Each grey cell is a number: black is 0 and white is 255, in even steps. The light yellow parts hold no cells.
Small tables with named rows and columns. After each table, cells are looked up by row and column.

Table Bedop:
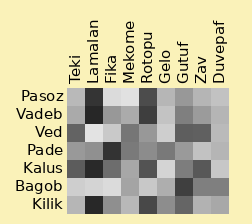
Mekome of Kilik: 184
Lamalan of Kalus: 41
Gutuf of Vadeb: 127
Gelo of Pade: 121
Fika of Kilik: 143
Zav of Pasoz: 181
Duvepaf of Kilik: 168
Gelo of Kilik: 141
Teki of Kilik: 182
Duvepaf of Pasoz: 194
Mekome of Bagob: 164
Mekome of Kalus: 167
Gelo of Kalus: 212
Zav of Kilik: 178
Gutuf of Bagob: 63

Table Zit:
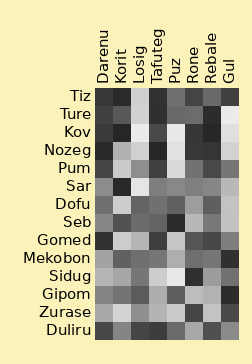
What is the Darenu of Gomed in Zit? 50
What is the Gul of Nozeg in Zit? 210
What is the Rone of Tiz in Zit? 68
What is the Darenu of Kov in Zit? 58
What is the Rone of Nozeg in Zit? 56
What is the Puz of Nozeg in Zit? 225
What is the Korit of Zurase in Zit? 211
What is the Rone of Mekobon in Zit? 111
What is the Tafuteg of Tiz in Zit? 49
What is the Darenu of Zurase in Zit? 169
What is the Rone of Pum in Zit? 114
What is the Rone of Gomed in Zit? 85
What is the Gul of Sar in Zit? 184
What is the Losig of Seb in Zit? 107
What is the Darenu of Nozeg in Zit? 41
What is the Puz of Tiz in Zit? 112
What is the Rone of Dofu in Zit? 157
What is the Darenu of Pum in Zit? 68
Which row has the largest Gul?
Ture

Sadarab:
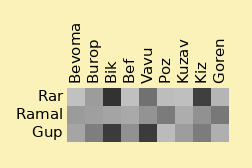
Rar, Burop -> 156
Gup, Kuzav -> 157
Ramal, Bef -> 169
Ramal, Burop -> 159
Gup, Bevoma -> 165
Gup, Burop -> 126
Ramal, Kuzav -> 173
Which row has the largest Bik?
Ramal

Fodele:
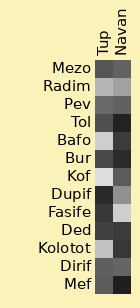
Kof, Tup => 222
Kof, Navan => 91
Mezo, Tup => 85
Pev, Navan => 97
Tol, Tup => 80
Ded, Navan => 59
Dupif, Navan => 144
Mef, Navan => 31
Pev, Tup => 105
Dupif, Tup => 41
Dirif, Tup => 95
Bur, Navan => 43
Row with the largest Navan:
Fasife

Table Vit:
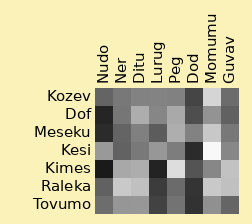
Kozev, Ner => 120
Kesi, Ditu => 121
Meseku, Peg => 174
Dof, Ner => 118
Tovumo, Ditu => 151
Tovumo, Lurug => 66
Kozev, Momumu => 213
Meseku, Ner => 100
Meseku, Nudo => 43
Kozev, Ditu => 130
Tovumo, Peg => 115
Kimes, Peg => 221
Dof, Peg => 169
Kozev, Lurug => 131
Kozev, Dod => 69
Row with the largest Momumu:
Kesi

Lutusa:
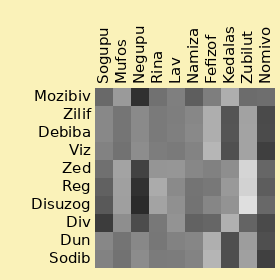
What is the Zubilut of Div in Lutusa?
100
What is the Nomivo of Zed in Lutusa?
102
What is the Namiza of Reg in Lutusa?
116
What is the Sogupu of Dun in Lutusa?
135
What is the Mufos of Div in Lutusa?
142
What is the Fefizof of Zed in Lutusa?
129
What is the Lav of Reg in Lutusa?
138
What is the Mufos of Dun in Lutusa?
116
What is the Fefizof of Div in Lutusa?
102
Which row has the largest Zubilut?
Disuzog

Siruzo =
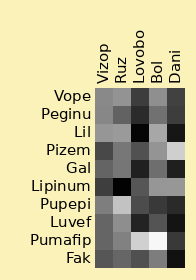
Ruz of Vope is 147
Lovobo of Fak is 80
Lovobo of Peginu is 43
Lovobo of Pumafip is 208
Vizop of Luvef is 101
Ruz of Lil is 154
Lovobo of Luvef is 35
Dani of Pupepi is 42
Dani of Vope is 65
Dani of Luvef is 20
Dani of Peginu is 61
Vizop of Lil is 150
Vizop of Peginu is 135
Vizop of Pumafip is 101
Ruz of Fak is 102
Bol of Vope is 143
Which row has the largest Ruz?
Pupepi

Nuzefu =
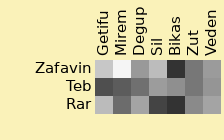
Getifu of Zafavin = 199
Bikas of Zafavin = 51
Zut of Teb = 119
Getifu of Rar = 187
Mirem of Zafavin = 245
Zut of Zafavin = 119
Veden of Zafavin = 155
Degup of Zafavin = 153
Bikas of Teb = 143
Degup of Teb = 112
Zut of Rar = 138

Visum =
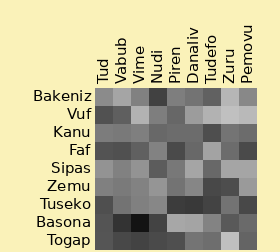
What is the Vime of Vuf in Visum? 178
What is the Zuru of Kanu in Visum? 116
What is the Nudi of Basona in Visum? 67
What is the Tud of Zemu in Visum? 128
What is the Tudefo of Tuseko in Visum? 67
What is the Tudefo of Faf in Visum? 163
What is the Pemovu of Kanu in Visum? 108
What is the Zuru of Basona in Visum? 89
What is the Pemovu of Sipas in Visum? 165
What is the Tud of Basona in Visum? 84
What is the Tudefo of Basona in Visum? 131
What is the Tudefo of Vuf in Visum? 178
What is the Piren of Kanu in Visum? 108
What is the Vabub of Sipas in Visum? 129
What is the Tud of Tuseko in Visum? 79
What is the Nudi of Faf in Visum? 130
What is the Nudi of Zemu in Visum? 149
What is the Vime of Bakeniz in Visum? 129

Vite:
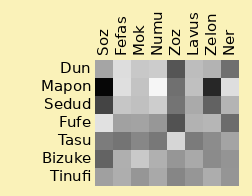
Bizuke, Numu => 176
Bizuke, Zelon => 139
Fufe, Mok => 163
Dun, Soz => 165
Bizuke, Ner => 148
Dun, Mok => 200
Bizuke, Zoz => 150
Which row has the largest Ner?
Mapon

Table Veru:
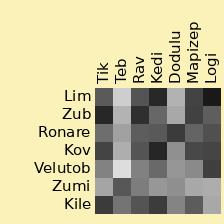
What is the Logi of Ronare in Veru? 80
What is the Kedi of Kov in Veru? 38
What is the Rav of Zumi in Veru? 125
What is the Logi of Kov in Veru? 69
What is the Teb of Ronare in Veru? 161
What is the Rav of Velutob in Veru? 129
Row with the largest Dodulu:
Lim

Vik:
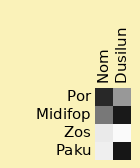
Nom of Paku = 239
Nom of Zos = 234
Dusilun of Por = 152
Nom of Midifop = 120
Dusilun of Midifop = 25
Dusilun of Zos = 250
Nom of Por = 40
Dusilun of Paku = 22

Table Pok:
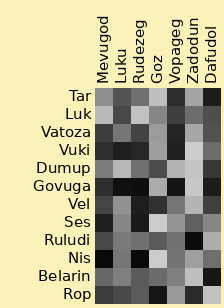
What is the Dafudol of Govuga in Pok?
28
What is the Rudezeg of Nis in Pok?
9
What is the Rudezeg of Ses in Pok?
26
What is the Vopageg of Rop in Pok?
153
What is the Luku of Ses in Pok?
134
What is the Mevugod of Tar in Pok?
143
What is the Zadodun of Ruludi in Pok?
11
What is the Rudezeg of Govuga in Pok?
14
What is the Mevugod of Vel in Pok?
68
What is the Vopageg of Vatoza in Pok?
36
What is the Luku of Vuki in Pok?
30

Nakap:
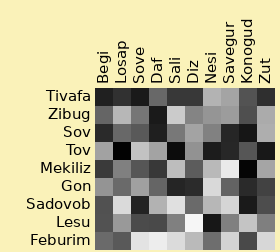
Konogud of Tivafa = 83
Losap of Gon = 106
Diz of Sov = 163
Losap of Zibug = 183
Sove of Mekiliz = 86
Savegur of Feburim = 211
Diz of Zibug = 132
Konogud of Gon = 42
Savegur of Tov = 39
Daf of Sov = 31
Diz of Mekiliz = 92
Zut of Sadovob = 77
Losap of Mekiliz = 128
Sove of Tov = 194
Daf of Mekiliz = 56
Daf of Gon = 101
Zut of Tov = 24
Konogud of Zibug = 79
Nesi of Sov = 129

